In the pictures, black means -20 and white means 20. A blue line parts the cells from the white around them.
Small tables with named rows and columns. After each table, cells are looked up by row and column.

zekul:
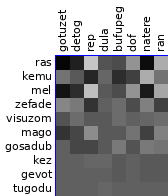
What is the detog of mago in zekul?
-9
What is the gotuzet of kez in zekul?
-5
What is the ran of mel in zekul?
6
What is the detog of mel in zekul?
-13
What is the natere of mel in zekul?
-16
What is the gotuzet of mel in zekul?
-17
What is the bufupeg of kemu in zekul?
-13
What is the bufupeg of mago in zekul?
-6
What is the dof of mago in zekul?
-2

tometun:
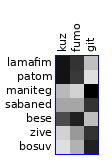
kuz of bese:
-8
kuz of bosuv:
15
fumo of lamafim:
-12
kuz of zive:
13
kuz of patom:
-17
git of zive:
-12
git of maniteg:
-20
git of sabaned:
-12
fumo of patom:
-11
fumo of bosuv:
8
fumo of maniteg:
13
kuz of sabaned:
6
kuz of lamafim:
-17
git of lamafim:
10
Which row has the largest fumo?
maniteg

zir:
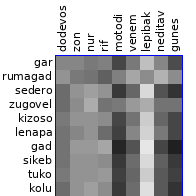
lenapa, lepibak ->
13
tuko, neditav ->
-6
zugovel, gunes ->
-2
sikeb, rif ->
2
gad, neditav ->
-9
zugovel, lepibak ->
7
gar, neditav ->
1
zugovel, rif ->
-2
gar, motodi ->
-9
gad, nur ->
4

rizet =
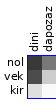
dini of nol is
-11
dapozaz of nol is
-1
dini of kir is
15
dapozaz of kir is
19
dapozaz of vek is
12
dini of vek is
-8

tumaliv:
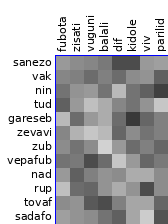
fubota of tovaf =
2
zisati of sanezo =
2
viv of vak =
3
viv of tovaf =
6
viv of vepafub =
-4
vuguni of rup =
-4
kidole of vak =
2
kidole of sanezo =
-8
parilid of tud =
11
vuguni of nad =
0
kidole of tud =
-2
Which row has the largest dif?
vepafub

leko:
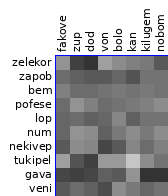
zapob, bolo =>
-4
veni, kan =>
-1
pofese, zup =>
3
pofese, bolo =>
-2
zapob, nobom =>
-2
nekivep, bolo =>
-6
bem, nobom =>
-2
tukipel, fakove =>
5
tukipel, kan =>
11
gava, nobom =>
-12
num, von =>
-5
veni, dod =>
-5
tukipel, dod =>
-10
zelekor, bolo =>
2
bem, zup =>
-3
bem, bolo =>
-1
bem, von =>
-2
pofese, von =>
-3
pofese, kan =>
-1

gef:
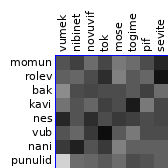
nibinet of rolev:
-4
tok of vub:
-18
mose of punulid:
-3
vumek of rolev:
-5
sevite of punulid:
-5
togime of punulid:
-8
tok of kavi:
-10
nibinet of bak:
-8
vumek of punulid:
13
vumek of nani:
-11

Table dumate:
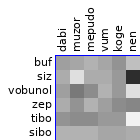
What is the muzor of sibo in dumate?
8
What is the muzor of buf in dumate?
6
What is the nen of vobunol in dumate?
15
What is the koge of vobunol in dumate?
4
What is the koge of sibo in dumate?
6
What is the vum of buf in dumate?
6

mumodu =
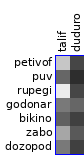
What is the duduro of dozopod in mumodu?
-10
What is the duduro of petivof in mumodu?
-9
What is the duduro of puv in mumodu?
-13
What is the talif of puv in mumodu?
-4
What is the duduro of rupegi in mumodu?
-9
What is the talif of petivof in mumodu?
11
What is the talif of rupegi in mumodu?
17
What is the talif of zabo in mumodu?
6
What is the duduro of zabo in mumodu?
-6
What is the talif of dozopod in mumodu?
-1
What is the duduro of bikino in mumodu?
-10
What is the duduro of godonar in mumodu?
-4
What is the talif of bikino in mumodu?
-5
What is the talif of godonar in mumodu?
-1

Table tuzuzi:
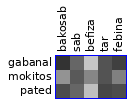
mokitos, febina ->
0
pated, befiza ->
10
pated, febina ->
-8
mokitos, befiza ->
1
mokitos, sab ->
-6
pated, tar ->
-9
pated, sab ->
-4
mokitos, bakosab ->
3
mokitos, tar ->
-7
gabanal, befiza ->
11
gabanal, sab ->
-4
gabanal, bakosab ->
-12
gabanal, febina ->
-10
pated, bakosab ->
-8
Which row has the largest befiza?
gabanal

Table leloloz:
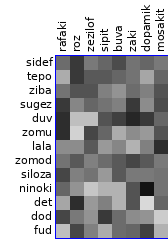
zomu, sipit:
-4
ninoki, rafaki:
-4
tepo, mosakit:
-4
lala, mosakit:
-13
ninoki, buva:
8
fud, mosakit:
8
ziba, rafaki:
-2
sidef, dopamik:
-4
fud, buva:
-3
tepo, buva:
-4
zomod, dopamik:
-6
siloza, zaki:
-1
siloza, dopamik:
-1
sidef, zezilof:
-1
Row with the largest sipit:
ninoki

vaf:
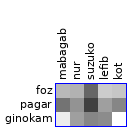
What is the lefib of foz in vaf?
12
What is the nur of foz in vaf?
8
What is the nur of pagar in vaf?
3
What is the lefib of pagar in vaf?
5
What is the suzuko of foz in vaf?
-4
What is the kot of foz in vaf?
11
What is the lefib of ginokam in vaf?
2
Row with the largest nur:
foz

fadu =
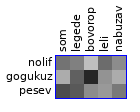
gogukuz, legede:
-5
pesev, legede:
-6
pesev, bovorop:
2
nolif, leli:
-3
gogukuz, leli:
3
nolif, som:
-2
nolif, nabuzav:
2
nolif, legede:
0
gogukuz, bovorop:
-14
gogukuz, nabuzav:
7
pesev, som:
-8
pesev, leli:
4
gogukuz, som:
7
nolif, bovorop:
10
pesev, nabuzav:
-1

